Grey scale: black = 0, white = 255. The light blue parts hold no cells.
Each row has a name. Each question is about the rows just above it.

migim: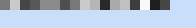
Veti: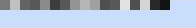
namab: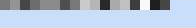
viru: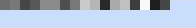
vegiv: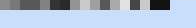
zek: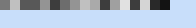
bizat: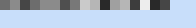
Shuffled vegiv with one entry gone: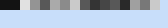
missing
[130]
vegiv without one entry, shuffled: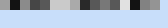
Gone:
[52]
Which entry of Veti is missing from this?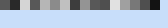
[100]

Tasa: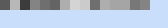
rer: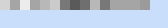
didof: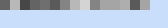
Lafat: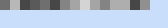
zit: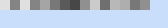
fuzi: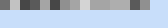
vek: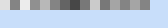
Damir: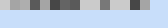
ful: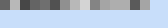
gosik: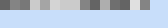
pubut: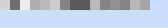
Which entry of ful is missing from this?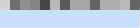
[81]
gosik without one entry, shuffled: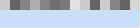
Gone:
[165]
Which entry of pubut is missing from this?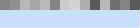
[236]
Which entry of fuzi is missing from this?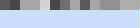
[194]
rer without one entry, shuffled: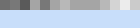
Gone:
[155]

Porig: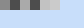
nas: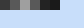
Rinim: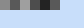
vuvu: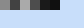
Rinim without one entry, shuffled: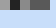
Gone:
[77]
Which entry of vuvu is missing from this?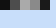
[66]

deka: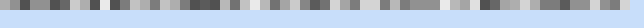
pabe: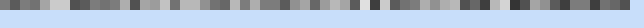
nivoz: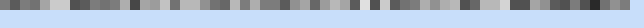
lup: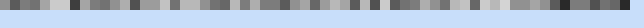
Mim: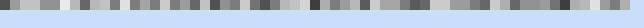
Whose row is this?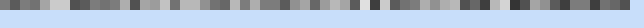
pabe
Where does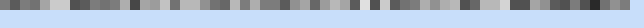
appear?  nivoz
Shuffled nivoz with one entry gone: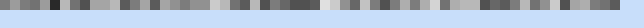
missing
[71]
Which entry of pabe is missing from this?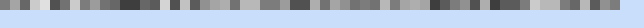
[52]
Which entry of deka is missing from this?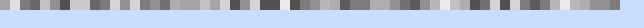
[134]

